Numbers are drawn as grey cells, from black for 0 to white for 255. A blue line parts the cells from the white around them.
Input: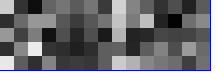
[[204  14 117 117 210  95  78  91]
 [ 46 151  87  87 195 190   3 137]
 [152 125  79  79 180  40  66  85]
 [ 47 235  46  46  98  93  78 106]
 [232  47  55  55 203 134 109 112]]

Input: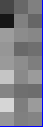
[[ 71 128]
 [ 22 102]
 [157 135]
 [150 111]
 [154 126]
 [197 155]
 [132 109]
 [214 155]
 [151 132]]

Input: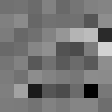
[[113 107 105 129]
 [128 103 112  85]
 [124 112 150 188]
 [105 134  82 125]
 [117  88  90  89]
 [124 141 124 140]
 [127  26  75   1]
 [124 115 122 133]]

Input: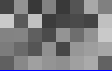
[[ 68  56  57 168]
 [201 193  69  68]
 [131  95 148 147]
 [124  85  70 158]
 [ 96 160 143 170]]

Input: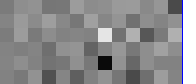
[[123 146 119 140 154 137  74]
 [132 139 136 160 148 142 145]
 [124 122 130 130 114  87 176]
 [131 132 145  99 151 142 142]
 [132 130 119 120 146 142 130]
 [130 146 133 129 118 111 132]]

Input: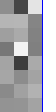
[[142 228]
 [181 133]
 [159 130]
 [119 128]
 [164 170]
 [166 163]
 [138 178]
 [147 163]]

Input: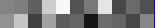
[[132  96 247 120  71  80]
 [146  65  92  22 101 134]]

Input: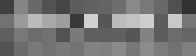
[[ 64 105  69  97 110 120  80]
 [113 187 157 209 187 206 201]
 [ 96 108  82  95  96 130 108]
 [ 83 122 121 131 138 139 114]]
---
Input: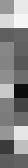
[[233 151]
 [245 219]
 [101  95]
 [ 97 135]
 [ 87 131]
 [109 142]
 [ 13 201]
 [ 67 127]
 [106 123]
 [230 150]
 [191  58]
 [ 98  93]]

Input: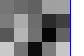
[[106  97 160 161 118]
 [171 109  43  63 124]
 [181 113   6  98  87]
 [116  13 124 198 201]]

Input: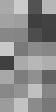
[[203  82 182 169]
 [158  63  66 162]
 [133  77  65 135]
 [121 139 134 201]
 [170 183 174  64]
 [125 144  98 168]
 [147 192 134 136]
 [194 139 120 156]]

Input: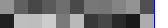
[[ 96  71  90 110  73 119 117 132 147  80 148]
 [190 189 204 122 185  56  71  41  25 173  33]]

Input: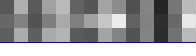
[[175  90 161 185  98  85 164 139  80 132  37 118 186  89]
 [130  83 126 169 128 161 198 235  98 129  47 105 232 103]
 [172  95 170 180  91  86 164 131  83 132  45 114 185  94]]

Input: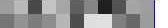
[[184  73 195 165  95 134  33  83 164 158 157]
 [146 125 141 181  77 222 224 128 105 156 118]]
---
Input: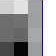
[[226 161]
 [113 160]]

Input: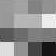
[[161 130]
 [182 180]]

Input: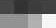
[[ 51  61]
 [145 175]]

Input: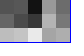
[[87 18]
 [74 55]]

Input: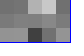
[[116 178]
 [128 127]]

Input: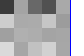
[[164 104]
 [170 171]]
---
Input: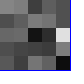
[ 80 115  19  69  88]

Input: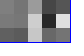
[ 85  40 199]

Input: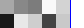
[211  67]

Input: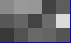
[ 93 108 105]

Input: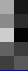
[ 24 138]

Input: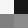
[ 24 128]
